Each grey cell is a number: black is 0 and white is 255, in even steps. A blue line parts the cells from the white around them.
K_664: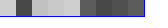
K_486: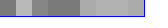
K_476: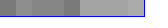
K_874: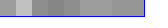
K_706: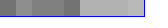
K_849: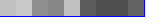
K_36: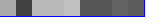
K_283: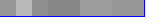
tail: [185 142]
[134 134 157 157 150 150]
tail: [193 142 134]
[142 157 157 150 150]
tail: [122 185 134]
[122 122 171 178 178 171]

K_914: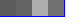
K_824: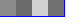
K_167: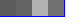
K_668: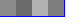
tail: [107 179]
[127]
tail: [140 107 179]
[127]
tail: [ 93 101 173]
[113]
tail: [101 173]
[113]
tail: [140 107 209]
[113]
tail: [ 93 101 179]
[113]
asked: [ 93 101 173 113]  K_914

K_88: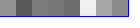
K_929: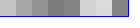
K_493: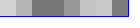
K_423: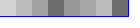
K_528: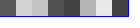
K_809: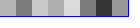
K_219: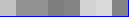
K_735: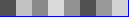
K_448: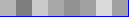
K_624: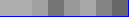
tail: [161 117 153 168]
[132 103]
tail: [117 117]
[153 194 202 125]
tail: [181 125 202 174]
[218 125  53 153]

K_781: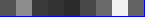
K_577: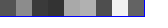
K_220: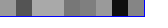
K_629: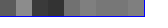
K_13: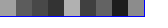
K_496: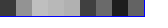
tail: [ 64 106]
[29 99]
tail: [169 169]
[119 127 154  15 133]
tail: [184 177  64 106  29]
[99]
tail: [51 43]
[ 72 106 242  99]
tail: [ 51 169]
[177  78 242  99]
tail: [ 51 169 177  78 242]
[99]
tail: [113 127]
[119 119 127]

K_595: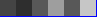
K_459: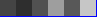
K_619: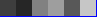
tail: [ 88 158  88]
[198]
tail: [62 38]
[129 158  88 198]
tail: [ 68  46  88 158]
[ 88 198]
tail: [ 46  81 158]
[ 88 198]
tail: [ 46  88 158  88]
[198]
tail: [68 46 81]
[158  88 198]

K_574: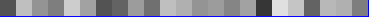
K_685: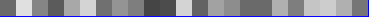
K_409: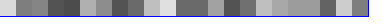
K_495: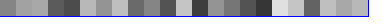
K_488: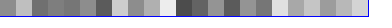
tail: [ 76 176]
[141  83 106 191 224 106 106 162  83 112 191 168 156 156  99 205 126]
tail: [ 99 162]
[141 106 106 176 126 197 205 176 118]
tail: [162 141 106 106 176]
[126 197 205 176 118]
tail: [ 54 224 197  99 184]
[176 126]

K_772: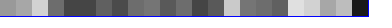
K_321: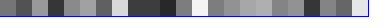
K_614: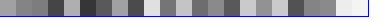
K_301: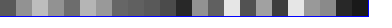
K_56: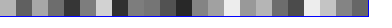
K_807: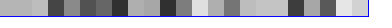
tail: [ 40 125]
[244 125 146 167 175 132 146  54 132 102 230]
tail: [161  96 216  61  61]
[ 40 125 244 125 146 167 175 132 146  54 132 102 230]
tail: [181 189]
[ 69 138  82 102  48 175 167  48 125 224 175 117 189 196 196  61 167  89
 230 210]
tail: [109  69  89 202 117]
[109  96 224 210 167 189  25]
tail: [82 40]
[132 161 237 153 181 109  75 237 196 132 102]

